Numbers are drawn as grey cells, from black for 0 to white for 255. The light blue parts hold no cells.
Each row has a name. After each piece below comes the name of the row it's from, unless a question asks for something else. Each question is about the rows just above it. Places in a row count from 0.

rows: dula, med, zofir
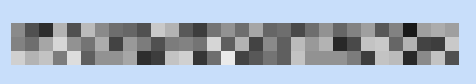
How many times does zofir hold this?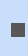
1
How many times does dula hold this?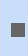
3
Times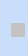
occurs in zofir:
5

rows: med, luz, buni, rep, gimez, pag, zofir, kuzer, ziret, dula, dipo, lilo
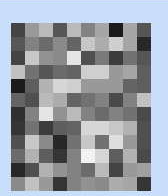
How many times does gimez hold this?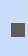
2
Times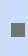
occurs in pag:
1
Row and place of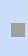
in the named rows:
dipo, 9
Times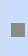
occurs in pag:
0
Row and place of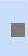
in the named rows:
buni, 6
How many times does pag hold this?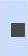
1

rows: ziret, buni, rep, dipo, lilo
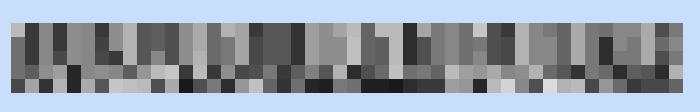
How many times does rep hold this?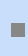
7
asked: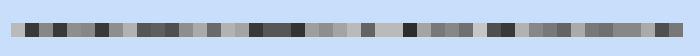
ziret
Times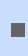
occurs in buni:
2
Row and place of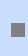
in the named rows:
dipo, 21
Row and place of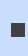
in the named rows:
buni, 6
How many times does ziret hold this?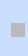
4

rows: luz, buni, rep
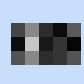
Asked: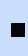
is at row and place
buni, 4
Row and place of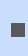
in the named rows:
luz, 4
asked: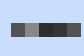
rep
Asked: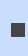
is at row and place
luz, 0
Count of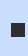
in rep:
1

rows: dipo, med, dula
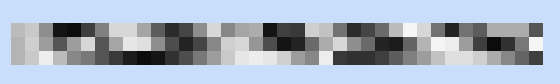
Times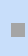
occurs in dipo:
2
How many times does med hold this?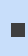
1
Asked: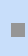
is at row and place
med, 17
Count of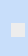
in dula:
3
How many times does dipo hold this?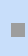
0
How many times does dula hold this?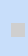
2
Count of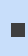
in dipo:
2

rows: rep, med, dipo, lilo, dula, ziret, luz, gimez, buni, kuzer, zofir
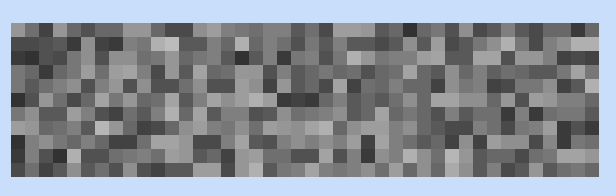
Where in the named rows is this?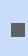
lilo, 34
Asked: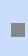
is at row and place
buni, 38
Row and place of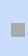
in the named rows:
zofir, 31

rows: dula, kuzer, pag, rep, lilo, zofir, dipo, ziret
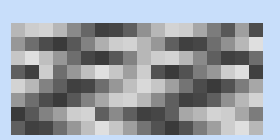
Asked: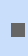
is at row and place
dula, 5
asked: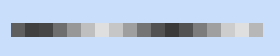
ziret
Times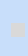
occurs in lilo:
1
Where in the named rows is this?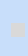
lilo, 9
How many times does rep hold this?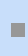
2
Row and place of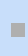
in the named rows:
kuzer, 6

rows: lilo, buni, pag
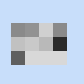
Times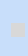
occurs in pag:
3
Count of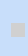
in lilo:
1
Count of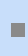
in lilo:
2
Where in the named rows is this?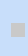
buni, 1
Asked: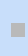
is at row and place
buni, 2

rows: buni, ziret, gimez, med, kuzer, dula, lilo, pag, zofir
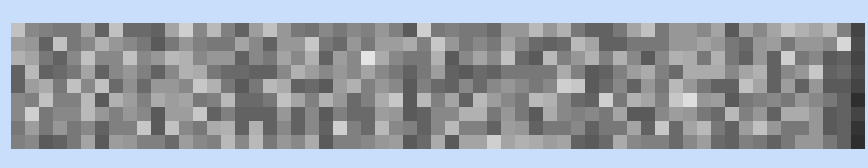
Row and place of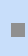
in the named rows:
kuzer, 8
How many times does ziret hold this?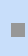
13
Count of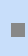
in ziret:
6
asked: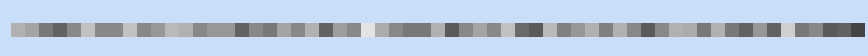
gimez
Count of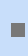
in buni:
10
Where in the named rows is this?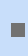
buni, 21

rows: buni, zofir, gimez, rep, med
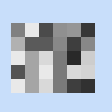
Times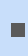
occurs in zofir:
2
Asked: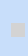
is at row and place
rep, 5

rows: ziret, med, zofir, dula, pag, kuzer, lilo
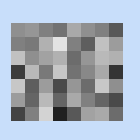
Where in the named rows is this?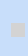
lilo, 2
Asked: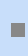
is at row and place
dula, 5

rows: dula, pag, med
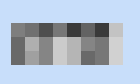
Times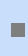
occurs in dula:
1
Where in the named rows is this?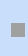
med, 1

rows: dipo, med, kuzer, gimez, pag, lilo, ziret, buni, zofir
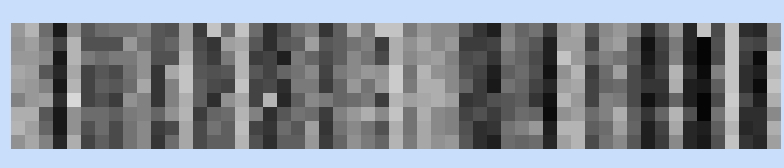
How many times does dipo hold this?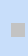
6
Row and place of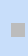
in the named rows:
buni, 16
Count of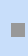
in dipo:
5

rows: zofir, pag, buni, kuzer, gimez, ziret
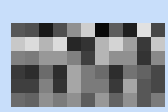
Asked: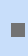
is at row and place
kuzer, 8
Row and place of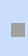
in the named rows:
pag, 8
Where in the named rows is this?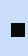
zofir, 6
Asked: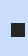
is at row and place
pag, 4
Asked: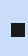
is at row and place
zofir, 2
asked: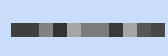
gimez
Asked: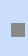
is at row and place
buni, 10

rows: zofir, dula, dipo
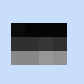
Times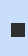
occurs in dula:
3
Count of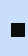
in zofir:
1
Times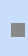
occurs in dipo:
2
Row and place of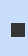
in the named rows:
dula, 2
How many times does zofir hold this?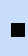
3
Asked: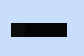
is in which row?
zofir
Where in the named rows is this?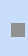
dipo, 3

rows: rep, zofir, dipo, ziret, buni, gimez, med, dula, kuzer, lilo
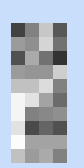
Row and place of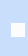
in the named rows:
kuzer, 0
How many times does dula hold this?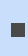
1
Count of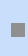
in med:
1
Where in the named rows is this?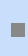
med, 2
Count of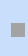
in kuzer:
3
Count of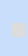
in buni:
1

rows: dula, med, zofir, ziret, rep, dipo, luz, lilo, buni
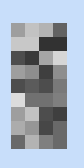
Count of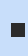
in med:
0
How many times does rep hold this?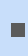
1
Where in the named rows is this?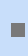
rep, 3
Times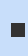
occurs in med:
2
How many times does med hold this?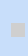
0

